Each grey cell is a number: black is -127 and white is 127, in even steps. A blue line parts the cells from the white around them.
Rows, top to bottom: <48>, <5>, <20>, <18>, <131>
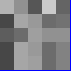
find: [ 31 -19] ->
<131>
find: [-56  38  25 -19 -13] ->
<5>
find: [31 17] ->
<20>

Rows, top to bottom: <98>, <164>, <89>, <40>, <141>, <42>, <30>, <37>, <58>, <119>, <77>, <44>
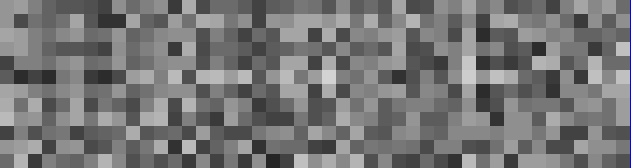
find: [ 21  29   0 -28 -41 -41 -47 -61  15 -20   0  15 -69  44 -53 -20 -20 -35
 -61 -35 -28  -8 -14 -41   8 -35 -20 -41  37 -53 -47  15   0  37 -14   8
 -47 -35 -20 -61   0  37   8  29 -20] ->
<98>
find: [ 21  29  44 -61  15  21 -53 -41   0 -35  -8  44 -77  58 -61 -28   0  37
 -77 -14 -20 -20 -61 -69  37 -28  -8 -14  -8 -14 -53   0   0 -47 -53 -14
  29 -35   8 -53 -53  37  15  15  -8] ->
<77>

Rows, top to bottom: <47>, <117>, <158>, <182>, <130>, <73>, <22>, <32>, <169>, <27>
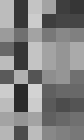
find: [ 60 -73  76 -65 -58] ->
<117>
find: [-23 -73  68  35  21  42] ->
<182>
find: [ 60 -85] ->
<32>
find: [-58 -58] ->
<117>
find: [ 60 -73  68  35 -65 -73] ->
<47>
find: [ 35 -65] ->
<47>

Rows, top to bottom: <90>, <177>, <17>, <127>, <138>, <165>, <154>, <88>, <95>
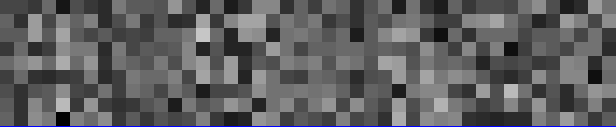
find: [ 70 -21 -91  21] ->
<17>
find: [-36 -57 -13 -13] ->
<127>
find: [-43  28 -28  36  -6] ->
<165>
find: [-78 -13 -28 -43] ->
<138>

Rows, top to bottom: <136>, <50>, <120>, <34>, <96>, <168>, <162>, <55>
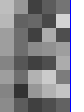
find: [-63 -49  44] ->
<96>
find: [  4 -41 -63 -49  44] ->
<96>
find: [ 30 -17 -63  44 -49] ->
<120>
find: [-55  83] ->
<50>

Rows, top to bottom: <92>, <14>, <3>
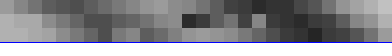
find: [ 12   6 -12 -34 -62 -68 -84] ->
<92>
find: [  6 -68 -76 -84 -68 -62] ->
<14>
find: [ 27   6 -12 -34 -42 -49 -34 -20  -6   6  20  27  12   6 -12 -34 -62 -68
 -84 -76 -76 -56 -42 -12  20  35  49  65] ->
<92>
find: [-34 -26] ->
<14>

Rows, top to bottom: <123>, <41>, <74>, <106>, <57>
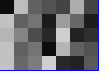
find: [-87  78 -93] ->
<74>
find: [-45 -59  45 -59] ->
<123>
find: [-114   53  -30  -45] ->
<106>
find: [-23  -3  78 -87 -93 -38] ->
<57>

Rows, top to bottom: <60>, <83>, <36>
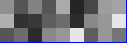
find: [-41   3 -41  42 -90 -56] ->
<60>
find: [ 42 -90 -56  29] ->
<60>
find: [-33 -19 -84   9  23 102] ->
<83>

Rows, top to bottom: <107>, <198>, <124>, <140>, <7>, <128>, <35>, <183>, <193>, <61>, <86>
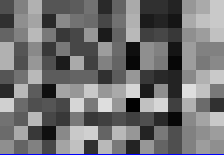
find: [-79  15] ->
<198>
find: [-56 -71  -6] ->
<193>
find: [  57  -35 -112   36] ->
<35>
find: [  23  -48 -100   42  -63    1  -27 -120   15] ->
<7>
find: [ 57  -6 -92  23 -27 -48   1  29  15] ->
<86>

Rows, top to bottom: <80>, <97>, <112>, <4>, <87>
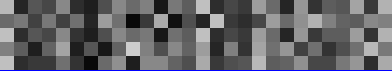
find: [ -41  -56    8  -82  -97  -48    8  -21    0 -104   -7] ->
<80>
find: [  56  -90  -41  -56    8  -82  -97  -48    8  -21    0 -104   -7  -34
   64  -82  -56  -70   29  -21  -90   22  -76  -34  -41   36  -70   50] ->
<80>
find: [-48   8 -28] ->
<4>
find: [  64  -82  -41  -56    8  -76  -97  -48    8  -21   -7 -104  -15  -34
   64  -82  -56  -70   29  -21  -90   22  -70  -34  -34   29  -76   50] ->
<112>
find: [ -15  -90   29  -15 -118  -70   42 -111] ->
<97>
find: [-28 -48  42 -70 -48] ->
<87>
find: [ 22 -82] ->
<87>

